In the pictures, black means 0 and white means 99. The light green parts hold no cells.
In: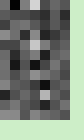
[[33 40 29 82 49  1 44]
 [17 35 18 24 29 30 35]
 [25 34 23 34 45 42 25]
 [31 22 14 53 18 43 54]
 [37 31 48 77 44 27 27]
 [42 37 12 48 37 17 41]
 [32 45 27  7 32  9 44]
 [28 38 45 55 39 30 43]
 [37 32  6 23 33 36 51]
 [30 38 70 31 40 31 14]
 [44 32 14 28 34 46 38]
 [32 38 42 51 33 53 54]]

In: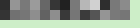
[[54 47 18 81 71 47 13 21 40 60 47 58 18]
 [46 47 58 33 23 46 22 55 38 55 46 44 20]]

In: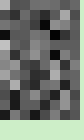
[[40 34 42 44 43 33 32 70]
 [30 65 35 17 28 41 19 30]
 [36 50 55  3 24 35 39 45]
 [35 20  1 42 45 35 34  5]
 [36 36 37 46 52 33 38 75]
 [37 49  4 40 56 42 19 56]
 [49 19 58 41 23 27 58 52]
 [39 37 67 20 18 35 44 63]
 [40 13 46 43 16 25 67 35]
 [28 57 13 31 53 37 11 30]
 [34 57 38 15 36 36 10 38]
 [33 26 48 29  9 30 47 10]]

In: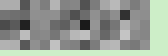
[[56 48 57 72 65 48 32 52 51 70 49 57 33 67 67]
 [55 56 19 55 47 56 42 31 43 56 55 56 41 43 45]
 [52 58 68 46 36 58 10 50 37 41 56 53 13 35 29]
 [52 54 76 50 40 54 74 71 58 46 53 52 73 52 47]
 [56 47 50 71 69 48 33 50 52 75 49 56 34 68 69]]

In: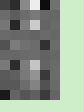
[[44  5 92 53 17 26]
 [40 40 47 42 36 42]
 [41 39 79 49 15 46]
 [40 41 39 40 40 41]
 [42 19 42 44 48 32]
 [40 38 42 41 40 40]
 [41 39 76 48 17 47]
 [42 22 57 47 37 35]
 [41 32 51 42 34 34]
 [39 23 37 33 39 10]]

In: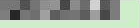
[[48 34 81 42 54 28 57 55 45 32 46 46]
 [48 28 61 36 45 44 36 62 43 46 15 49]]
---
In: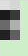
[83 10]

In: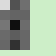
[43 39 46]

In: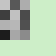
[67 75 69]

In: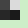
[85 15]

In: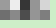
[83 58]

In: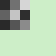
[83 76 16]

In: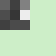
[50 21 25]

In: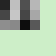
[71 27 53]

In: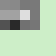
[47 86 16]
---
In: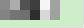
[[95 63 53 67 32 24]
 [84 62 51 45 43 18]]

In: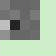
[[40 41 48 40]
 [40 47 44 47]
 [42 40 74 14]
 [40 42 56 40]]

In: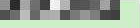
[[63 32 56 17 64 43 25 93 70 32 33 39]
 [27 25 31 42 73 40 66 68 32 47 58 49]]

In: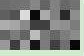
[[40 44 42 44 45 52 39 50]
 [16 55 37 32 85  4 66 50]
 [56 48 67 64 54 24 25 58]
 [48 54 39 48 39 73 47 40]
 [43  3 59 24 61  8 48 25]]

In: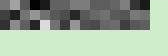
[[20 10 46 63 34  1 10 38 38 48 48 36 36 39 49]
 [47 44 25 13 45 58 44 34 30 15 34 40 44 35 33]
 [34 37 19 54 37 14 85 44 23 58 31 29 40 42 24]]

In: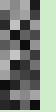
[[67 10 65 53]
 [63 24 34 56]
 [14 61 16 75]
 [38 28 56  7]
 [ 5 57 34 47]
 [44 22 56 76]
 [19 44 70  9]
 [25 19 62 33]
 [41 30  5 14]
 [53 64 21 59]
 [38  5 15 11]]

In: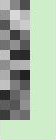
[[52 30 76]
 [84 72 57]
 [71 79 33]
 [23 47 60]
 [56 33 44]
 [17 16 74]
 [67 70 55]
 [26 13 67]
 [49 33 75]
 [39 51 16]
 [33 56 36]
 [47 42 23]]
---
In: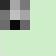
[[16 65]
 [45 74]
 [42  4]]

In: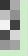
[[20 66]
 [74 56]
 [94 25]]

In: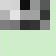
[[83 82]
 [69 88]
 [49 46]]

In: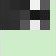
[[18 16]
 [18 19]
 [17 18]]

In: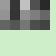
[[60 21]
 [57 20]
 [39 33]]

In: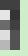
[[25 25]
 [89 20]
 [41 25]]
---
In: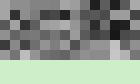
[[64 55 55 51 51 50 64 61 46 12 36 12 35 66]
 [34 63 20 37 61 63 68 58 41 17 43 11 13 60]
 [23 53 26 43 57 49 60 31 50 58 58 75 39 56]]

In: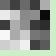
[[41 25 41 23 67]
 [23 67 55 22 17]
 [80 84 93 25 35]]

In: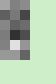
[[64 50 54]
 [52 38 42]
 [50 87 58]]

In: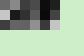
[[41 53 24 29  5 12]
 [24 39 38 56 22 76]]

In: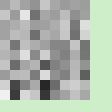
[[63 72 63 57 77 65 60 63 61]
 [63 67 73 61 62 67 78 47 86]
 [73 46 74 67 62 52 52 76 45]
 [76 42 64 70 33 50 56 71 57]
 [81 27 51 66 15 42 76 80 72]]

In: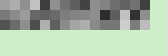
[[62 67 56 75 24 56 44 37 26 55 51 43 38 44 25]
 [32 41 55 30 68 37 54 64 67 53 46 46 80 48 73]]

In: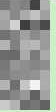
[[46 54 50 26 68]
 [63 81 24 44 29]
 [70 50 69 71 60]
 [47 58 55 52 55]
 [69 43 77 94 67]
 [78 69 42 46 38]]
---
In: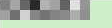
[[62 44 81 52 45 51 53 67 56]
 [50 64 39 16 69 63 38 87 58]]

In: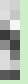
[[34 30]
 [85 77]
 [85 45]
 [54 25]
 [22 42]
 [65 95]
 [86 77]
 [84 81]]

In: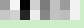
[[77 81 14 92 52 75 73 94]
 [61 95  1 81 48 75 60 94]]

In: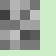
[[44 60 47 47]
 [62 74 30 35]
 [46 45 63 62]
 [24 67 41 75]
 [49 70 63 45]]

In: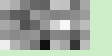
[[92 69 59 46  6 73 64 20 73]
 [57 53 55 57 34 52 51 37 58]
 [65 59 32 40 59 82 96 62 73]
 [48 37 35 60 54 51 52 54 60]
 [74 67 50 40 38 76 75 43 65]]

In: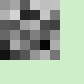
[[ 7 24 33 58 69 46]
 [18 66 48 30  2 67]
 [40 54 31 49 35 57]
 [34 32 62 69 29 25]
 [69 82 14 17 77 47]
 [57 64 35 78 74 75]]
